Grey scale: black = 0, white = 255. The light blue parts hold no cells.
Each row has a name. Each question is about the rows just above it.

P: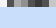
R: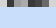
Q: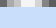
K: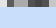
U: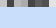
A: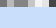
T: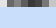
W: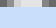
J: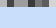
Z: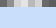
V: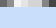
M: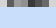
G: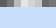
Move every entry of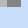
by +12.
[197 144 144]
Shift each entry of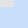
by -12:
[216 216]
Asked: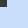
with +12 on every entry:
[69]
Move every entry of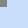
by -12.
[120]
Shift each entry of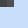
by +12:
[81 93]
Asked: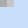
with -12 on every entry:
[159 186]
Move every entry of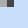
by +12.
[183  81]

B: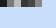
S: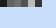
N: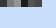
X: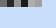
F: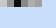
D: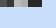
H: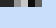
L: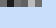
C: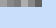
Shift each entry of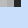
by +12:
[199 186  52]
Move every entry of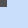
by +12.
[95]

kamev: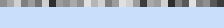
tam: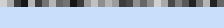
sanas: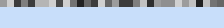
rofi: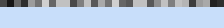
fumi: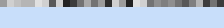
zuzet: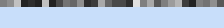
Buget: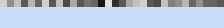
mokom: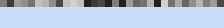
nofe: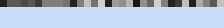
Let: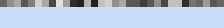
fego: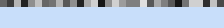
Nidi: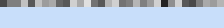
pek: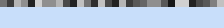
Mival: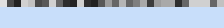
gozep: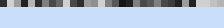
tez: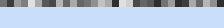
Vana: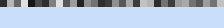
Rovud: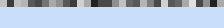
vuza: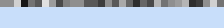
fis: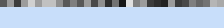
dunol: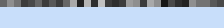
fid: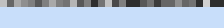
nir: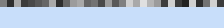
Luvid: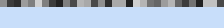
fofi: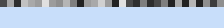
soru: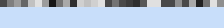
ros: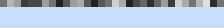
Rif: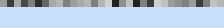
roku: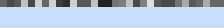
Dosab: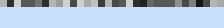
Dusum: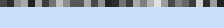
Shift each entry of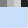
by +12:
[139 193 220  46]
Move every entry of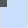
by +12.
[100]
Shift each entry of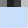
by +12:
[139  46  72 205]
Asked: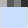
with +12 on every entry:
[193 100 139  58]
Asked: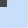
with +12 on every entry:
[85]
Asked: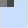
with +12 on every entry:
[139  85]
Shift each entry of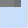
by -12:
[115 115 103]

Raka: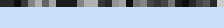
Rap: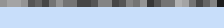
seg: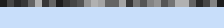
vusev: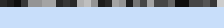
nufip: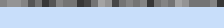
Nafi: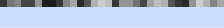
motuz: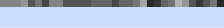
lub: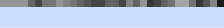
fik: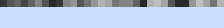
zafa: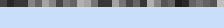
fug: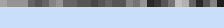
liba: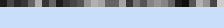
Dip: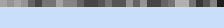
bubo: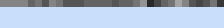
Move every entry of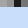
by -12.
[152 136  17 104]
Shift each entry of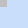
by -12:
[179]

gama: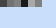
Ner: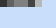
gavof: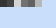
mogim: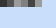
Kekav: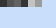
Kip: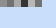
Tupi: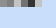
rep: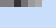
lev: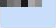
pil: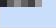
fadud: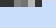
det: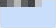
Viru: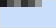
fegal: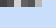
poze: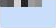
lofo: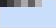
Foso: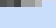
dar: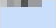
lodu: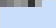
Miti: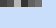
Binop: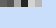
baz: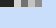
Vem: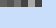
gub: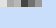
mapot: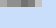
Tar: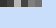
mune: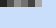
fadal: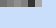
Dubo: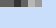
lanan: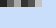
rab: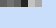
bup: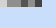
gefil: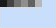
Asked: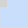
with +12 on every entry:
[223]
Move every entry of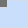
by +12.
[126]
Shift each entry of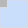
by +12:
[195]
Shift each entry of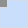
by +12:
[155]
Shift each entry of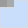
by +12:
[167 181]
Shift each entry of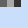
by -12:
[ 86 157  40]
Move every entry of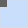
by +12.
[110]

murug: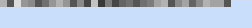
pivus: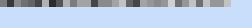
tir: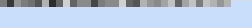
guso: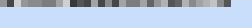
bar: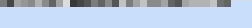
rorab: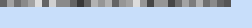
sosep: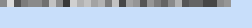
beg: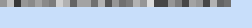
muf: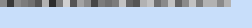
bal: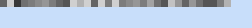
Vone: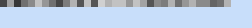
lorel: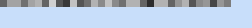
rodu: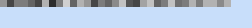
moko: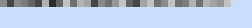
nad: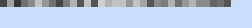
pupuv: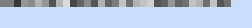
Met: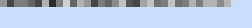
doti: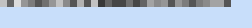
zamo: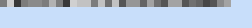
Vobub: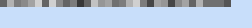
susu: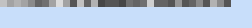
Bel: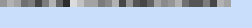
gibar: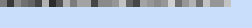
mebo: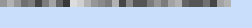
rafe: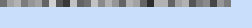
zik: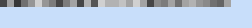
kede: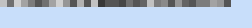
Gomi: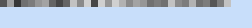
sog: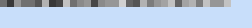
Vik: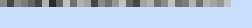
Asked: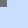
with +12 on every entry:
[124]
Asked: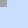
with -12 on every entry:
[151]
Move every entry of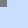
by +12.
[136]
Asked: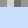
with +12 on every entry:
[162 220 124 162]
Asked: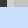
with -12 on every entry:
[ 44 196 182 182]
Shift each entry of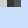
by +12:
[220  68  97]
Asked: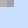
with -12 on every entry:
[166 151]

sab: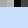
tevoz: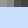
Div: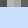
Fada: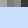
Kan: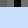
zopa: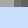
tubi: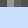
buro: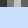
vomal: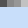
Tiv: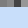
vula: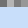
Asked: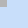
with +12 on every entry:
[193]
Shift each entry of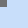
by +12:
[125]

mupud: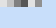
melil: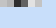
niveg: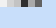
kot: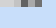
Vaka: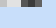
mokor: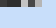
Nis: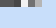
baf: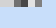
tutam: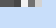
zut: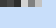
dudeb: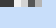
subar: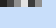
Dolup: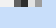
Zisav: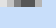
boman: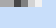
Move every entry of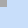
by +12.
[181]
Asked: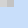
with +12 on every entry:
[223 207]
